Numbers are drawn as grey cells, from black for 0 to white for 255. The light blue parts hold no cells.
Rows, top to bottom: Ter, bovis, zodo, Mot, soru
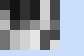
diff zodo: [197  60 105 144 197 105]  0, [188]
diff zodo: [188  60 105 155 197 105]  3, [144]
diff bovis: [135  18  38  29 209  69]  2, [48]
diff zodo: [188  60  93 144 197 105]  2, [105]

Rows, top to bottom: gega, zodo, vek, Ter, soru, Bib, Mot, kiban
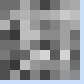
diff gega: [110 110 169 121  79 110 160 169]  4, [68]
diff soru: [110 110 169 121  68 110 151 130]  6, [160]
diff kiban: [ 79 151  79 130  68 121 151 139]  2, [68]
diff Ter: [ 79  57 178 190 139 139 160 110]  2, [190]
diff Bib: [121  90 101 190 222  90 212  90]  4, [212]
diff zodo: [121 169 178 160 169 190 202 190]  5, [178]

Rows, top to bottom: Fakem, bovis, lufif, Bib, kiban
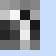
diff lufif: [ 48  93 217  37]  3, [25]
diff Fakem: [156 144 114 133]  2, [123]
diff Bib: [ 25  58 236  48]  0, [37]
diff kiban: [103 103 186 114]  2, [177]
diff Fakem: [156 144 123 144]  3, [133]
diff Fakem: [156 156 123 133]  1, [144]

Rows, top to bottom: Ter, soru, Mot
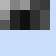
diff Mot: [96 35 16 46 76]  0, [86]
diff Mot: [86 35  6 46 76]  2, [16]
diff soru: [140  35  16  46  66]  4, [76]

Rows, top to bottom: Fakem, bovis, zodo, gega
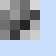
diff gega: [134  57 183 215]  3, [204]
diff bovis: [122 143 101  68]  1, [152]
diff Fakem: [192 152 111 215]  1, [143]
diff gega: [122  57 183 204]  0, [134]
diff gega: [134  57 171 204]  2, [183]
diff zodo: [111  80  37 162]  3, [171]

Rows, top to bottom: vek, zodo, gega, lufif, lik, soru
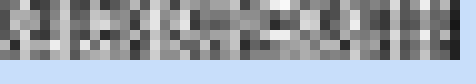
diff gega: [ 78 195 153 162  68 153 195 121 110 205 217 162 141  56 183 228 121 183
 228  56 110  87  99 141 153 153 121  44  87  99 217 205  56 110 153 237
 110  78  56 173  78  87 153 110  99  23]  24, [162]
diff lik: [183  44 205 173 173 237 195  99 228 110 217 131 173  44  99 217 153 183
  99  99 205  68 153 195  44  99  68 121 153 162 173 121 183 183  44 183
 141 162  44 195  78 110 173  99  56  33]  20, [195]

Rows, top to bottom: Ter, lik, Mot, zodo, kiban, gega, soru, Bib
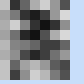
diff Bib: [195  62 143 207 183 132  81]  5, [122]
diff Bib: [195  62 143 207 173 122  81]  4, [183]
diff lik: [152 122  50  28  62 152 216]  0, [162]
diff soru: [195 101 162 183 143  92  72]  4, [152]
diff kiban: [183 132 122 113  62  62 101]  3, [101]

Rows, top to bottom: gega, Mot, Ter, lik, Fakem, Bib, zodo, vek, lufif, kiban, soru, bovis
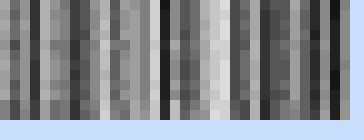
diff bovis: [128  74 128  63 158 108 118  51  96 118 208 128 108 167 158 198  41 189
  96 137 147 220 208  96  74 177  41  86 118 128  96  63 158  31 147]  14, [147]
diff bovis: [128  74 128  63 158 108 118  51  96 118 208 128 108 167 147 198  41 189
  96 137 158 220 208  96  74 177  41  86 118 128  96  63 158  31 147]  20, [147]
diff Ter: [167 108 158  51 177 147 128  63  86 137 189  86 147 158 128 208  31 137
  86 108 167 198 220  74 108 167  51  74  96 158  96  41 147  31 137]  32, [137]
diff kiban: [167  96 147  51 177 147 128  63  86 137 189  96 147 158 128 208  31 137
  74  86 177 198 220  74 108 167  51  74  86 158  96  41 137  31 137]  19, [96]
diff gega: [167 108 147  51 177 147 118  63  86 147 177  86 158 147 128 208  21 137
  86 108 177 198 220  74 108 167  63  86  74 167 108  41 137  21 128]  28, [86]

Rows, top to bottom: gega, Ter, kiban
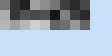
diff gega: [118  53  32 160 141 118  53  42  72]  6, [63]
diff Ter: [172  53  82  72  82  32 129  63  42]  5, [22]
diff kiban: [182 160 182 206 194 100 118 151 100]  6, [109]
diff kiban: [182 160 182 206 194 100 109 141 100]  7, [151]
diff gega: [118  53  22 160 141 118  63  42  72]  2, [32]
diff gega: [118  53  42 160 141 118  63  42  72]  2, [32]
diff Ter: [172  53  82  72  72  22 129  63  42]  4, [82]

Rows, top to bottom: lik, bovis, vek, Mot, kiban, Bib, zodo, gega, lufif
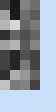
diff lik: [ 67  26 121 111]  2, [131]
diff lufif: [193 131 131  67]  1, [121]
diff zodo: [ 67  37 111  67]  2, [121]

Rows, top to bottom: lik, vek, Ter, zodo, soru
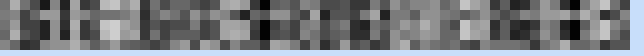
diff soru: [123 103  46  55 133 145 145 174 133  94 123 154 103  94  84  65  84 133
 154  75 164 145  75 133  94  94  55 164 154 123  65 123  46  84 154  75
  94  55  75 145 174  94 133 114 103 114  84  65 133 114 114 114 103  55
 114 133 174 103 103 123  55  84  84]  0, [133]
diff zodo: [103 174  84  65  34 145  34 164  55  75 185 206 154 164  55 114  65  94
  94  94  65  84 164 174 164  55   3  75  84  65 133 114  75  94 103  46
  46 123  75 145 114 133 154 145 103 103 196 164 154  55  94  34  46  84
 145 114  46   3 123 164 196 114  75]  40, [123]
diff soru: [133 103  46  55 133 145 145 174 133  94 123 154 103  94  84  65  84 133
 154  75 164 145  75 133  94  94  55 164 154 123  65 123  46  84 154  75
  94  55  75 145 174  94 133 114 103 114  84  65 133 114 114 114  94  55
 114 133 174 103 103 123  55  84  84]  52, [103]

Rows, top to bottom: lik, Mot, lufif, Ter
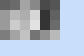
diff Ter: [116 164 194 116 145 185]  0, [125]
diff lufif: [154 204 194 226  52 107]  2, [185]

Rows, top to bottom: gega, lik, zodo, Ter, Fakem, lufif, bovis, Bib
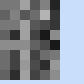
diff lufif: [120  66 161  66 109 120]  0, [109]
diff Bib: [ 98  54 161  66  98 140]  1, [45]
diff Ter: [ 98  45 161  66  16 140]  4, [25]
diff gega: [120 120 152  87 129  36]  2, [161]
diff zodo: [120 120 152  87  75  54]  2, [161]

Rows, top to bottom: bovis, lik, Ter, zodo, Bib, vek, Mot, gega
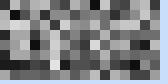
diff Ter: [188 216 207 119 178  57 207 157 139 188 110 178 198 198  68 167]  7, [148]
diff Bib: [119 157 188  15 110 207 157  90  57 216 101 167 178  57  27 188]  2, [198]
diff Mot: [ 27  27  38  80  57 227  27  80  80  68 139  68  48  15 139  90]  3, [68]
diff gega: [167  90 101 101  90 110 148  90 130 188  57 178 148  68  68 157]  5, [119]

